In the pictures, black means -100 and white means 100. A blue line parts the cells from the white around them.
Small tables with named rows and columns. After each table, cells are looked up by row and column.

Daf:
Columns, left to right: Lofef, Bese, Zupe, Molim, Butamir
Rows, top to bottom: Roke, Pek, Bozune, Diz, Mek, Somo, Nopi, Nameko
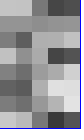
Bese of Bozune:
-26
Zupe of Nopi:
19
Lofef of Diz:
51
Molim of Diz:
-46
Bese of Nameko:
46
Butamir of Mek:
63
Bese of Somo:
-29
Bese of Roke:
53
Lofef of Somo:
-23
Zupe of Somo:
37
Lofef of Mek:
1
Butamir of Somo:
74
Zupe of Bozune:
37
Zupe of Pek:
11
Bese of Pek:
16

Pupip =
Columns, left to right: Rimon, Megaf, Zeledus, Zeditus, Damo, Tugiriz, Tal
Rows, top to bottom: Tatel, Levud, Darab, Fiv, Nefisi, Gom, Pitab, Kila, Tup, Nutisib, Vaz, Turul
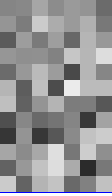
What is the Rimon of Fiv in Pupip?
18
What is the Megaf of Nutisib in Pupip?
9
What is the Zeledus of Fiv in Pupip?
13
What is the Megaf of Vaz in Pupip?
19
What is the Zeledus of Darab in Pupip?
-4
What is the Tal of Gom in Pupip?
47
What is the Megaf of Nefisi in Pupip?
19
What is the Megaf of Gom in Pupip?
-27
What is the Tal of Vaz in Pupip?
-6
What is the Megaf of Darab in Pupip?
23
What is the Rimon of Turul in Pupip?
59
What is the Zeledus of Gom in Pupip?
50
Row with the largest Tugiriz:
Nutisib

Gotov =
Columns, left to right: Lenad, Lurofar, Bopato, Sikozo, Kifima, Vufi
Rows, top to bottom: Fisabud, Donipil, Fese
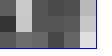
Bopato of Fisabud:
-33
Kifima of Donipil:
-30
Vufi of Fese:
74
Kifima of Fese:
-21
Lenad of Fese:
-32
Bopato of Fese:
-20
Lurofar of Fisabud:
58
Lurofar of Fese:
-15
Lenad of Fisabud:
-26
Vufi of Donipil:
55
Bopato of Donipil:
-34
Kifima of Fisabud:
-38
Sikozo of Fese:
-44
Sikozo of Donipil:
-33

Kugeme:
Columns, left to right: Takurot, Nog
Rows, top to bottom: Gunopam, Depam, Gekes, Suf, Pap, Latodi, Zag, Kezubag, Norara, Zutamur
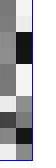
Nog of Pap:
91
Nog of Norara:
-83
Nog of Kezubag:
-4
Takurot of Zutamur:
86
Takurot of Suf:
11
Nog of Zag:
11
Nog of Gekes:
-85
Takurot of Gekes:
9
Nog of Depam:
85
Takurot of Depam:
-3
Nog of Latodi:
91
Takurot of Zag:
84
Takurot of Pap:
-7
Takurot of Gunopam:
-6
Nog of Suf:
-84
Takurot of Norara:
5
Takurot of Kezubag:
-48

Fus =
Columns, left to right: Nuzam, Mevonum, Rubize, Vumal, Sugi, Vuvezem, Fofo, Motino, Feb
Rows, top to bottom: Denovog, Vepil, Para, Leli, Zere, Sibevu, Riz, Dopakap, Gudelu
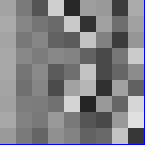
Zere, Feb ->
10
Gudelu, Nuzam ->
21
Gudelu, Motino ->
53
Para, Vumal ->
-23
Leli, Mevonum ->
7
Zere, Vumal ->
-29
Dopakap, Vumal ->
20
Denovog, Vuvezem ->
24
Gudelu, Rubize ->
-21
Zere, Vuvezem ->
53
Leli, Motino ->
-7
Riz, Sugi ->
66
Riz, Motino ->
-20
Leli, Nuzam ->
32
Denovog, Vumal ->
62
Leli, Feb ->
59
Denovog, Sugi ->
-69

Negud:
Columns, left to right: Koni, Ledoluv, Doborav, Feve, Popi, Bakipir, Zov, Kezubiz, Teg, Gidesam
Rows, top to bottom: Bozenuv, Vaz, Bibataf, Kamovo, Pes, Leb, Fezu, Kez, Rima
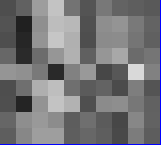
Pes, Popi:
1
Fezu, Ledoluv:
-72
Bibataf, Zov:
9
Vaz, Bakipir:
-37
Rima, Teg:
-3
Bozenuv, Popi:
-10
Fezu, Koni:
-38
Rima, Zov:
-26
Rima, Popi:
-26
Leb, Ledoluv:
-13
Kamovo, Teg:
-16
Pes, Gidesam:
1
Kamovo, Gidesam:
-8
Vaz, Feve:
48
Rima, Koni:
-26
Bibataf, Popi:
38
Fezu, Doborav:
15
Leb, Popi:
-13
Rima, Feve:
24
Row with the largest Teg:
Pes

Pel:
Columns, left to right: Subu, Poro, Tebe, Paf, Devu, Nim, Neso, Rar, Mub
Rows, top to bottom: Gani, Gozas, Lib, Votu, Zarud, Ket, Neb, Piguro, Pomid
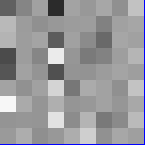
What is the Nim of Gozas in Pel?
23
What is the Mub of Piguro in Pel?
46
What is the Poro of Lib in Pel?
23
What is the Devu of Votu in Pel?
18
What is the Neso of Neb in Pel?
27
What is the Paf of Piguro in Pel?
77
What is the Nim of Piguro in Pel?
41
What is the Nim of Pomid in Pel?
62
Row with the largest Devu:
Pomid

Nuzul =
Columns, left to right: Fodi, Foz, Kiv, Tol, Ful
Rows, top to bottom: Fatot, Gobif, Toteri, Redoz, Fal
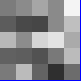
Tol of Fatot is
8
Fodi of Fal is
-4
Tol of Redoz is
-5
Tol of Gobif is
8
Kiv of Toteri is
67
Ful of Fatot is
91
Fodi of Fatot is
-3
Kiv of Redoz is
-36
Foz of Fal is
47

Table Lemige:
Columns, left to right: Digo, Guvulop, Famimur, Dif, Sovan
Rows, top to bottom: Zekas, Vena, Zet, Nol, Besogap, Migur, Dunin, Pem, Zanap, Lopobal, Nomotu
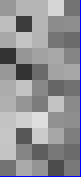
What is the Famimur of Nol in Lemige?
27
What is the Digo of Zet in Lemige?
32
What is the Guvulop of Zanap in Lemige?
-32
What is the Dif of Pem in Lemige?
14
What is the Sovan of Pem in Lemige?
11
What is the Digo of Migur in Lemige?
35
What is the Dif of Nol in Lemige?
32
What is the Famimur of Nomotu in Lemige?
16
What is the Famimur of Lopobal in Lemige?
-26
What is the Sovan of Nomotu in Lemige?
-5
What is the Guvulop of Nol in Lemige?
18
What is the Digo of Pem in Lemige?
53
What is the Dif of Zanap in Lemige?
31
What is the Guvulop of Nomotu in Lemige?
33
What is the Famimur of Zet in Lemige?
41
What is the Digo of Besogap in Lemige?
19
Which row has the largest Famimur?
Pem

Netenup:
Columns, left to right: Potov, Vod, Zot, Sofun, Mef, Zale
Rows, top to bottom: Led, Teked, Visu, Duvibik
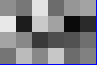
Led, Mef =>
18
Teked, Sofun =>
27
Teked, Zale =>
-67
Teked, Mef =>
-92
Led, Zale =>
28
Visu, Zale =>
-13
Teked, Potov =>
82
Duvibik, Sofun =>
56
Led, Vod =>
-7
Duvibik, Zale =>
1
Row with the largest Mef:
Led

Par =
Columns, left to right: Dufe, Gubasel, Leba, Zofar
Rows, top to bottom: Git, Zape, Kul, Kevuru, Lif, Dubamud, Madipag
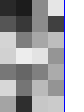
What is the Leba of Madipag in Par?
56
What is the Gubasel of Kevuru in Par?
86
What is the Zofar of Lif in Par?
34
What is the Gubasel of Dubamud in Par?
-8
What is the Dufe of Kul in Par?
66
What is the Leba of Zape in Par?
10
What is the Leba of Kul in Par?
31
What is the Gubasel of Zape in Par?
-56
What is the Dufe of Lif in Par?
-7
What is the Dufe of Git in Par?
-68
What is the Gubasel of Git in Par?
-78
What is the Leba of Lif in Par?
0
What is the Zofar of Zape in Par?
-50
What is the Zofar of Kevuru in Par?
17
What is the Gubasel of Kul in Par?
-2
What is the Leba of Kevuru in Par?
78

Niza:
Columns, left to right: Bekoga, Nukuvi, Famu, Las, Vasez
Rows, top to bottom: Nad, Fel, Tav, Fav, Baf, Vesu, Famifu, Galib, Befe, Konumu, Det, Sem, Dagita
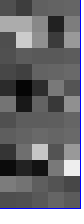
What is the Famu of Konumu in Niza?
55
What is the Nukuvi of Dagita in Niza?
-37
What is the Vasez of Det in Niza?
87
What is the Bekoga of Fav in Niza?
-37
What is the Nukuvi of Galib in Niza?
-27
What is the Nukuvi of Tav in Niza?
60
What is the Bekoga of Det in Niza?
-91
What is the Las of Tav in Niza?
-54
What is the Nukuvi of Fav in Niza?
-28
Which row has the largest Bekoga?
Fel

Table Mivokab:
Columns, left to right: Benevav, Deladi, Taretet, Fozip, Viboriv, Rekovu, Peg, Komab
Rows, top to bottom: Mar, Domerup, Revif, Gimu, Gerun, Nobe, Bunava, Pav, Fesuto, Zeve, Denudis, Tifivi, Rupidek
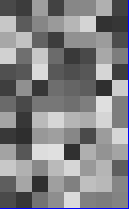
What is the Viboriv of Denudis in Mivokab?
68
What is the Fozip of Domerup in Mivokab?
21
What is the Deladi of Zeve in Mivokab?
-32
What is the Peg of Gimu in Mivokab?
32
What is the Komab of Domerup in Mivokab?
-58
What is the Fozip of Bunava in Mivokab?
-7
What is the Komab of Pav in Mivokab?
-2
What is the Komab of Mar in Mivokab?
-49
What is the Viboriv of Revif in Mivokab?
14
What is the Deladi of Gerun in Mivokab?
-32
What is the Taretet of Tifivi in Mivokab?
-63
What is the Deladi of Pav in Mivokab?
-57
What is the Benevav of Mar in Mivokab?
-43
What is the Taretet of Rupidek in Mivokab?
-10
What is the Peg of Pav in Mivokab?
67
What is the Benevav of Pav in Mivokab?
29
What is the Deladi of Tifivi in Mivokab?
30

